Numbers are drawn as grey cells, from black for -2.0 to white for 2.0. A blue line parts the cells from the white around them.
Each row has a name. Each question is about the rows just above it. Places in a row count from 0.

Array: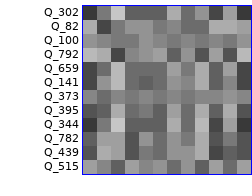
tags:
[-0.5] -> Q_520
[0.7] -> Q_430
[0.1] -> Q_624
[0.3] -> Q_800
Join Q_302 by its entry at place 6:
Q_430
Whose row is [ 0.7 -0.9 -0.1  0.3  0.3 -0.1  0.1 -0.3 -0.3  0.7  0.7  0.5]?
Q_82

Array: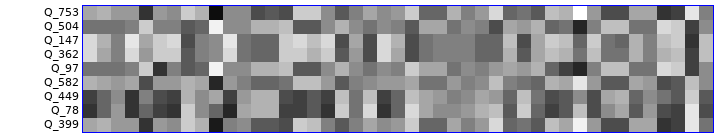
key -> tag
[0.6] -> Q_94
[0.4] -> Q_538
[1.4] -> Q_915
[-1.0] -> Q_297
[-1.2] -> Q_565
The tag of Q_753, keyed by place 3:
Q_538
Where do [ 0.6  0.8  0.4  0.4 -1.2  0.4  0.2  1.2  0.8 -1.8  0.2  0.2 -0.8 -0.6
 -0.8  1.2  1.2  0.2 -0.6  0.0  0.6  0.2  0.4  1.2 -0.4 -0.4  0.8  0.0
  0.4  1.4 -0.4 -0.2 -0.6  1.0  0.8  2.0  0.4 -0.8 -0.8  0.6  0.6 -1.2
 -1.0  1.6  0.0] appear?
Q_753
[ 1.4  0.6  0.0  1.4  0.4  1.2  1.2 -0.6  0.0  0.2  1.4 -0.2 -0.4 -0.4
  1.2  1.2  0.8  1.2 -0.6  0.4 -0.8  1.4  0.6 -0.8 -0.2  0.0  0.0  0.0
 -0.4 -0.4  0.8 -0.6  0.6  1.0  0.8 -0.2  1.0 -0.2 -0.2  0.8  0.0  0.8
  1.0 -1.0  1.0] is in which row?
Q_362

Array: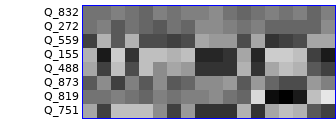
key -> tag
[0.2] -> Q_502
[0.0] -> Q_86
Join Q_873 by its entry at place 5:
Q_502
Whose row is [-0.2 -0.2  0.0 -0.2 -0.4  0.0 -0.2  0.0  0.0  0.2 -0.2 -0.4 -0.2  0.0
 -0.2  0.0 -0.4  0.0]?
Q_832

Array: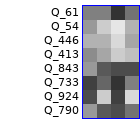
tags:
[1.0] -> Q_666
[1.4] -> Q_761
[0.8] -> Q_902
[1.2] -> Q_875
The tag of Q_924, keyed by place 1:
Q_875
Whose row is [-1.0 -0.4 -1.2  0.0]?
Q_733
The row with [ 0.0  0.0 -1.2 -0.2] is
Q_61

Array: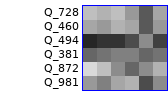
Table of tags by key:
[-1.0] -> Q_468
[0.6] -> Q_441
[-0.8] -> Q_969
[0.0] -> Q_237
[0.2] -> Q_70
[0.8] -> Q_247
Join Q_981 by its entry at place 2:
Q_441
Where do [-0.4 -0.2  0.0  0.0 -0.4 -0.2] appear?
Q_381
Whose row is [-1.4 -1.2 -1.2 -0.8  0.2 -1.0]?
Q_494
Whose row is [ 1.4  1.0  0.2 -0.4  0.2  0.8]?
Q_872

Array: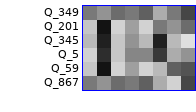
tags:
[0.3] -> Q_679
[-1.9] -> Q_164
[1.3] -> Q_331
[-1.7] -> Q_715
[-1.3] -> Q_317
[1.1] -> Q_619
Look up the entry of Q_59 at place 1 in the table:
Q_715
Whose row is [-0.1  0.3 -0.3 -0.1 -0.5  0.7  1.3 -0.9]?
Q_867
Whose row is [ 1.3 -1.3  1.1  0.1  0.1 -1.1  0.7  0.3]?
Q_5
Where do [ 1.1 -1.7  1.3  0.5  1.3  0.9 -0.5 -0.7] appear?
Q_59

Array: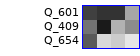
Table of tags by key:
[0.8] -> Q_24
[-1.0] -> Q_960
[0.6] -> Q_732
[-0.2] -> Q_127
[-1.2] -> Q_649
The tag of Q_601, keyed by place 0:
Q_960
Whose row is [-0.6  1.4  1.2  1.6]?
Q_654

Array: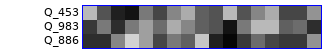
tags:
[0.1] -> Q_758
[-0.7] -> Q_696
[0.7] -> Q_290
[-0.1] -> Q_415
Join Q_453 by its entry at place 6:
Q_758
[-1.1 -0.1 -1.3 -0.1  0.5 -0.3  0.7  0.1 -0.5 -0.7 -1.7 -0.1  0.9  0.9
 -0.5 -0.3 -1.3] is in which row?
Q_983

